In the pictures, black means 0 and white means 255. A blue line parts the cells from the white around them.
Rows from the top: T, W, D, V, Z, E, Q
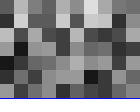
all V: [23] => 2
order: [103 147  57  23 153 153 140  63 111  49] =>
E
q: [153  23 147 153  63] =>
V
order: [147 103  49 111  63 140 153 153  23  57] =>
E
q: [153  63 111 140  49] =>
Q
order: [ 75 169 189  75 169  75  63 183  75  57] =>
D
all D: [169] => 3 10

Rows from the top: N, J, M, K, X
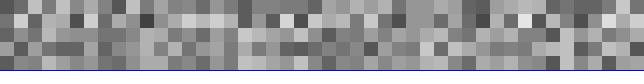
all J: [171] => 5 9 13 24 45
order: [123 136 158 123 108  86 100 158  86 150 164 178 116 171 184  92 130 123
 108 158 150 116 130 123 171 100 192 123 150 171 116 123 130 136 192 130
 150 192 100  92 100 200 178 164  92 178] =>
K
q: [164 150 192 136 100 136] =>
X
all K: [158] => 1 3 28
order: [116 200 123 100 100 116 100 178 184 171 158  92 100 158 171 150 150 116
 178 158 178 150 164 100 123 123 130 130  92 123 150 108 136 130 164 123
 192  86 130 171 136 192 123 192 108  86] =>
N

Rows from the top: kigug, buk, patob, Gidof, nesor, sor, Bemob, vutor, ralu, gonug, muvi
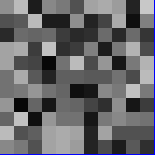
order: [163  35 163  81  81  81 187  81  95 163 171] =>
gonug
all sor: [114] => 1 9
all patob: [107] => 2 4 8 10
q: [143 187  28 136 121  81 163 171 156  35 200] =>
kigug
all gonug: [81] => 2 9 10 11
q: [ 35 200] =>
kigug
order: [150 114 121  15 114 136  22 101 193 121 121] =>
Bemob

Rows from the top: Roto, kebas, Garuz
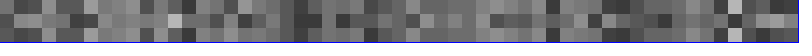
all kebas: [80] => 1 16 30 36 47
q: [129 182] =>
kebas
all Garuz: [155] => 7
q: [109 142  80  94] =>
kebas
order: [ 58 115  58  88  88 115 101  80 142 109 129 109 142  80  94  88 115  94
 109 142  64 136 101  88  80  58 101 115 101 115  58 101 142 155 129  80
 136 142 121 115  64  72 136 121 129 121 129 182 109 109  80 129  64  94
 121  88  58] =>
kebas
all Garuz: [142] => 4 10 12 17 36
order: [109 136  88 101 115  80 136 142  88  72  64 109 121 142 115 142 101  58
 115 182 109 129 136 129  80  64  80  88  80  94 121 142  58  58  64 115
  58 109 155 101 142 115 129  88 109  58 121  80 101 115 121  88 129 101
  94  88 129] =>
Garuz

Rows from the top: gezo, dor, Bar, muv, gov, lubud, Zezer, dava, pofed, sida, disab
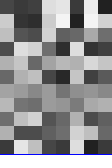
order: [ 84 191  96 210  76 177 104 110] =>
pofed
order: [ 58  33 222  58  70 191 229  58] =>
disab
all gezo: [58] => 2 6
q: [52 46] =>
dor
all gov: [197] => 2 8
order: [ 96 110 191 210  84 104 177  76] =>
pofed

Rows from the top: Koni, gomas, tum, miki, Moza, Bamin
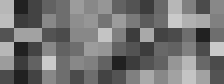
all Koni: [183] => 1 13
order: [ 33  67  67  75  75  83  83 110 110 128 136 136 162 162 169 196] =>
Bamin
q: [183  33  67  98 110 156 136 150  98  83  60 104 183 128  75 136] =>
Koni
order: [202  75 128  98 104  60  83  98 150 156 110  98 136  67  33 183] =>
miki
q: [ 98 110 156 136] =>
Koni
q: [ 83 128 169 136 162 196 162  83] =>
Bamin

